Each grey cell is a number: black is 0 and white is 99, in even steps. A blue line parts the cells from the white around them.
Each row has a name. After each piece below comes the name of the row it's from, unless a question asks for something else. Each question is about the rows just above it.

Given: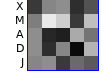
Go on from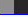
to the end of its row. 12; 66; 45
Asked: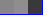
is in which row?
J

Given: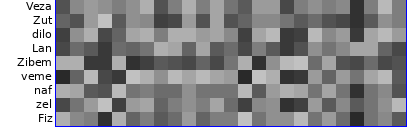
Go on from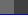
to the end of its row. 53; 56; 19; 25; 60; 35; 53; 35; 45; 56; 72
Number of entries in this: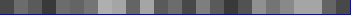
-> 25
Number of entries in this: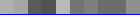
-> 10
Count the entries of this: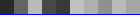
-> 10

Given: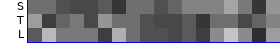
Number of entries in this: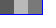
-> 3
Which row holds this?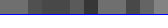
T
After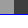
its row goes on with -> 39; 47; 28; 58; 43; 43; 31; 28; 28; 35; 21; 43; 43; 28; 39; 51
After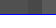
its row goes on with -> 24; 54; 76; 54; 18; 61
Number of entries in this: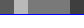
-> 6

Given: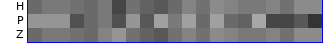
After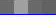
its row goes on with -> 65; 27; 27; 34; 20
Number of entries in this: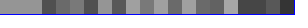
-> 21
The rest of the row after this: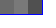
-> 58; 34; 62; 47; 62; 41; 62; 41; 38; 65; 27; 27; 34; 20
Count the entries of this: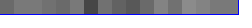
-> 17
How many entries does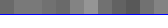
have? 12
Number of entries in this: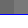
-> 2
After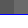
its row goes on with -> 51; 44; 54; 51; 47; 47; 51; 44; 54; 54

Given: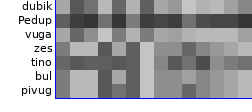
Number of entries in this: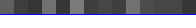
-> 14
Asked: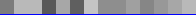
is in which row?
bul
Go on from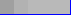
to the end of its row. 62
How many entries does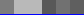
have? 6

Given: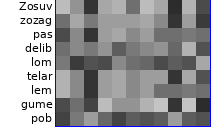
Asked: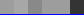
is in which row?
telar
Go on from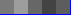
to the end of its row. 32; 36; 61; 36; 32
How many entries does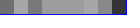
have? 9
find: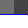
gume
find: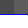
lom
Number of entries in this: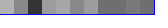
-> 11
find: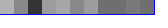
lem

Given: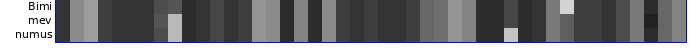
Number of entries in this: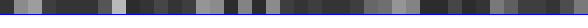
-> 42
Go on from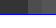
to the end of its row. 17; 20; 27; 20; 24; 58; 54; 17; 51; 17; 54; 24; 20; 24; 20; 20; 24; 40; 43; 58; 51; 17; 17; 27; 17; 20; 47; 82; 24; 24; 20; 30; 47; 17; 40; 51
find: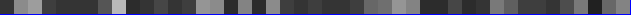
mev
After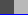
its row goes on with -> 17; 20; 27; 20; 24; 58; 54; 17; 51; 17; 54; 24; 20; 24; 20; 20; 24; 40; 43; 58; 51; 17; 17; 76; 17; 20; 47; 37; 24; 24; 20; 30; 47; 17; 40; 51
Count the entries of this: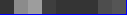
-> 9
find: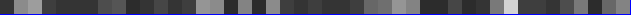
Bimi

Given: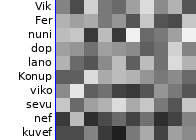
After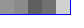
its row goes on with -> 51
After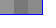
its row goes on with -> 41
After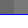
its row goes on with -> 62; 93

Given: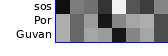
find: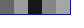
Por
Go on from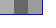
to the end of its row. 9; 52; 64; 67; 30
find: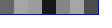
Guvan
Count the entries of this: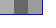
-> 3
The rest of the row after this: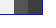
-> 52

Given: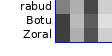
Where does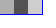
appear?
Zoral
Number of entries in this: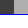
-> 2
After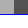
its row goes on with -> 80
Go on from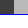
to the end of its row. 36; 86
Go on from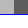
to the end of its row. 86
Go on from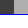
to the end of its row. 32; 80

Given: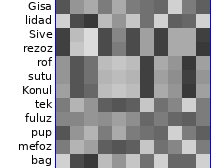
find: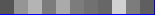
pup
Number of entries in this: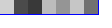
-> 7

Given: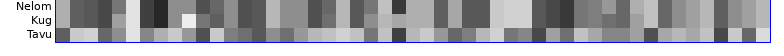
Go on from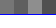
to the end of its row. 34; 71; 55; 55; 31; 43; 71; 34; 55; 71; 65; 68; 68; 37; 65; 34; 34; 78; 81; 81; 34; 28; 22; 46; 49; 43; 40; 62; 75; 40; 55; 62; 71; 37; 55; 62; 71
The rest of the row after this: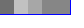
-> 62; 31; 65; 71; 65; 75; 28; 78; 40; 85
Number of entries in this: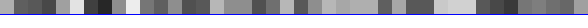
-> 42
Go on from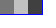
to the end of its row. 71; 78; 59; 40; 49; 71; 81; 46; 52; 28; 62; 43; 75; 65; 52; 52; 62; 31; 65; 71; 65; 75; 28; 78; 40; 85
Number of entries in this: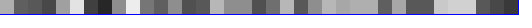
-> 37
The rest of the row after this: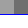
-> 75; 65; 52; 52; 62; 31; 65; 71; 65; 75; 28; 78; 40; 85

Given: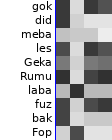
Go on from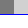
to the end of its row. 47; 43
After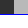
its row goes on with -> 72
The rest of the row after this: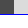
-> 22; 32
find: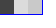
bak
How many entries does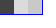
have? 3
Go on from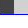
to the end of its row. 29; 22

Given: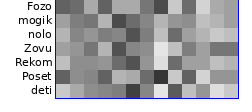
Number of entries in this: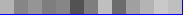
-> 13
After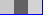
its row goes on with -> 58; 58
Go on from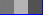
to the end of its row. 52; 55; 89; 74; 49; 62; 46; 46
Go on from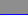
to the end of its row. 58; 42; 32; 58; 86; 42; 62; 62; 74; 70

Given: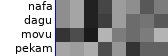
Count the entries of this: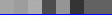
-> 8
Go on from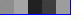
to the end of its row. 42; 45; 34

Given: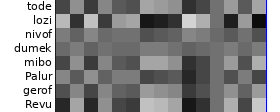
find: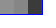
gerof
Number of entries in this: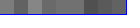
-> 9
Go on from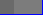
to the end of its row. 44; 38; 41; 44; 48; 41; 48

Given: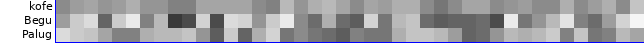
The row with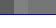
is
Palug
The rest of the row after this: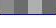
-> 36; 82; 46; 72; 76; 42; 36; 39; 39; 42; 29; 91; 46; 58; 72; 88; 50; 42; 61; 82; 95
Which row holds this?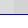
Begu

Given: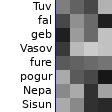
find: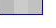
Vasov
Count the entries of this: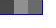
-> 3
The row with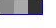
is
Nepa
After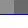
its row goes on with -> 12
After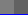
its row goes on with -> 28; 69
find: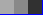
Sisun
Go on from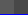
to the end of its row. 9

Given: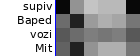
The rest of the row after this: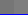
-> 34
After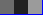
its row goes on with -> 68; 64; 46
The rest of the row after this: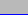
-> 3
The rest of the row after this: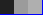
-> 64; 46

